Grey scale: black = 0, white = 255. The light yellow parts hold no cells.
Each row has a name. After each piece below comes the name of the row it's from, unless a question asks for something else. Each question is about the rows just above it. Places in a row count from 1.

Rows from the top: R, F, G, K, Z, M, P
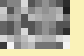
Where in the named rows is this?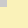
F, 1
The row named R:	[100 132 132 216  84 116 145 116  84  44]
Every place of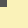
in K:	2 4 5 9 10
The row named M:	[216 187 160 187 216 187 173 173 216 231]

